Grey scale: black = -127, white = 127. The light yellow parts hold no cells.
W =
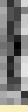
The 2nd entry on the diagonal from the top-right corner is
-61
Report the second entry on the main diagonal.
-45
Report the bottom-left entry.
30
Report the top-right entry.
87
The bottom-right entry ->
-16
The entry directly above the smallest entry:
-93
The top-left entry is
14
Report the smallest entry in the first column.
-16
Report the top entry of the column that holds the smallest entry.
-16
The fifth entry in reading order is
43
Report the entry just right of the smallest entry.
14

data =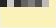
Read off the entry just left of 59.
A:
-44
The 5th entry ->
-1
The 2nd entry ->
74

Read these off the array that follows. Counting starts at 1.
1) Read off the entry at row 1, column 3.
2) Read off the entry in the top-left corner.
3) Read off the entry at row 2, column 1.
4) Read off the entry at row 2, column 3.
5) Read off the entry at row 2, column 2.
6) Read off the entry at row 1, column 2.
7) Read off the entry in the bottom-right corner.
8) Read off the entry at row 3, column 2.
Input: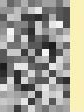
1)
3
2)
47
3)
18
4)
61
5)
18
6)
-24
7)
33
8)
73

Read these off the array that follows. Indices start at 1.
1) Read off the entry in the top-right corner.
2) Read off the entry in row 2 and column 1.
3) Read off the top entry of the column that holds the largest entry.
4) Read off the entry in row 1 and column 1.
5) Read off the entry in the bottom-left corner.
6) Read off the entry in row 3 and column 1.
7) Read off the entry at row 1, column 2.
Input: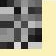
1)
-25
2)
60
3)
-25
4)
-106
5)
-79
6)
4
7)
-79

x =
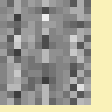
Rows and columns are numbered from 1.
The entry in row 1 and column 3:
44
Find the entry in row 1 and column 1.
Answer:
16
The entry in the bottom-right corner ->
44
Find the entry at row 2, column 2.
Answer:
16
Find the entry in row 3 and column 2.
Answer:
30
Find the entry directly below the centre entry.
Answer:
56
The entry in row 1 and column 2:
-25
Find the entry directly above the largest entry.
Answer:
-51
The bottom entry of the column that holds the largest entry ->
56
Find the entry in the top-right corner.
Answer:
-25
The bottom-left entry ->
16
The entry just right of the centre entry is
16
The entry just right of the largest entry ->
16
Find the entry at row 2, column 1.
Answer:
4
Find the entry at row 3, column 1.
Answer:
16
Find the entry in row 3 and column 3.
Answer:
-66
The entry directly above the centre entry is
-51
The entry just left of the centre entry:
16

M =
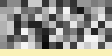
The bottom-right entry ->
89
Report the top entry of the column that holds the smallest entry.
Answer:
-77
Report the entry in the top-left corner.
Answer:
-48
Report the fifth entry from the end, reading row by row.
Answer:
103
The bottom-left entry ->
10
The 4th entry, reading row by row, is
-77
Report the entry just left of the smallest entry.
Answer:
10
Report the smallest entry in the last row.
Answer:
-117
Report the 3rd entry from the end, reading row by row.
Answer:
103
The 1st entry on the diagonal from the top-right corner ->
-18
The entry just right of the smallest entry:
-48
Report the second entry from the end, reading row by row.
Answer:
-48
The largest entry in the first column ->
62
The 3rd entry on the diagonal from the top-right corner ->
22
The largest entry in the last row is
116
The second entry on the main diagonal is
35
